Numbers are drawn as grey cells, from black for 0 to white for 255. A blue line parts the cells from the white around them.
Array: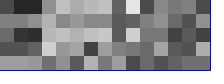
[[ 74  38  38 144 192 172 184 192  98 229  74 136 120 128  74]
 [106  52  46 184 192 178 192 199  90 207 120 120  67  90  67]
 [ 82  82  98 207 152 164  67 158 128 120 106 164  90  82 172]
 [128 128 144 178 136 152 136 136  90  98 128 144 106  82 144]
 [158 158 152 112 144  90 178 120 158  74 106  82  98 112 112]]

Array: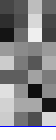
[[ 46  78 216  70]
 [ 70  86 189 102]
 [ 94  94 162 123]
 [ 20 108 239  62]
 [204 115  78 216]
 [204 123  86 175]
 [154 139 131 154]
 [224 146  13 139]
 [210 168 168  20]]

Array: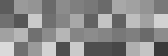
[[112  86 202 112 133 168  98 196  98 190 161 210]
 [218 112 154 210  78 202  78  78  71 175 196  58]
 [ 92 154 148 106 140 127 120 106 168 161 148 120]
 [161 182 112 140 182 133 140 133 120 127 106 140]]

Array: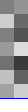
[[113  58]
 [127  83]
 [193  97]
 [206 105]
 [127 148]
 [162 206]
 [155 220]]

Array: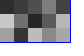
[[160  53 188 138 167]
 [ 46  60  79 126  66]
 [200 112  38  91 182]]

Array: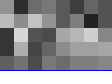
[[147  46 108 120  89  61 101  83]
 [ 95 114  75 120 108 126 126 134]
 [188 141 194 147  89 126  33  83]
 [ 54 174  69 101 141 160 160 166]
 [ 54 214  83  75 166 182 207 134]]

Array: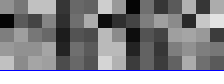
[[  5  90  68 133  47 111 172  13  47  68 126 159 139  41 199 227]
 [145 119 193 193  54 104  98 206 153   5 111  54  90 178  54 172]
 [193 139 165 159  76 104  83 213 178  60  98  60  98 172 111  90]
 [153 145 145 165  35 111  90 186 186  35  98  54 126 145 126 119]
 [126 159 119 104  28  83  76 186 139  13  83  68 159 165 153  60]]
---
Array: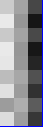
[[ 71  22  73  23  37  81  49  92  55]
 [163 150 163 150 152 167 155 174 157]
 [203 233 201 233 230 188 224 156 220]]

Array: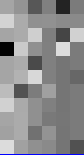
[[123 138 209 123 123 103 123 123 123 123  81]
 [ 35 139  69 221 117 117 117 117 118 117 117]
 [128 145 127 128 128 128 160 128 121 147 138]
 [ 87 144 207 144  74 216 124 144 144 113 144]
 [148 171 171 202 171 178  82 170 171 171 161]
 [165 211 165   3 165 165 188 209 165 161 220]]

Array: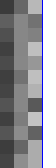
[[184 114 129 191 151 191 178  89 195  98 172 172]
 [103 135 135 134 135 114 135 135 125 140 102 142]
 [ 59  95  80  64  75  63  68  84  64  85  61  68]]

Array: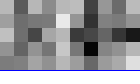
[[187 146  24 182 223]
 [107 123  54 146 170]
 [151 129 101 133 155]
 [ 66  50  71   6 104]
 [189 149  58 119 157]
 [184 233 183 199 183]
 [139 122 166 117 145]
 [183 120  70 147 164]
 [ 90 110 111 100 128]
 [184 159 192 147 124]]

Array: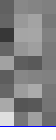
[[128 120 129 122 121 129 119 117 107]
 [132 163 166 159  89 131 171  88 160]
 [136 153 165 150  94 135 157  85 119]
 [ 97 101  55 101 162  93 102 169 224]]

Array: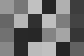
[[ 61  67  54  97]
 [176 125 165  37]
 [ 38 191 132 192]
 [193  48  39 187]
 [119 182  40  41]
 [153 102 113 136]]

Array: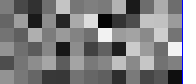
[[109 155 116 242 128  15]
 [172 193 206 109 114  84]
 [109 195 138 155 198  70]
 [ 26  77 163 203 137 122]
 [179  51 156  30 192  46]
 [122   4 242  97 134  95]
 [127 221 112  65 121 102]
 [118 170 131 141 164 115]
 [196  36 154  23  92  55]
 [111 141 124 135 166  56]
 [ 49  25 175  91 141 102]
 [ 72 158  95 111 117 120]
 [125 101 115 147  77 147]]

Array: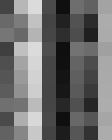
[[163 172 171 160 169 170 171 173 166 172]
 [ 97  43  31 108  76  67  58  37  86  50]
 [110  82  77 115 100  95  90  80 104  86]
 [ 15  33  46  15  16  20  23  39  15  28]
 [ 75  68  70  78  70  70  69  70  73  68]
 [219 194 180 219 214 210 206 187 216 200]
 [183 124 104 192 164 154 145 115 174 134]
 [ 68 105 118  63  79  85  92 112  74  98]]

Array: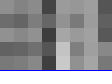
[[ 85  96  88 136 120]
 [158 156 161 159 165]
 [151 122 154 127 145]
 [155 146 166 195 201]
 [ 68 102  61  85  63]
 [139 125 145 112 136]
 [131 101 136 101 125]
 [143 109 145  98 121]]
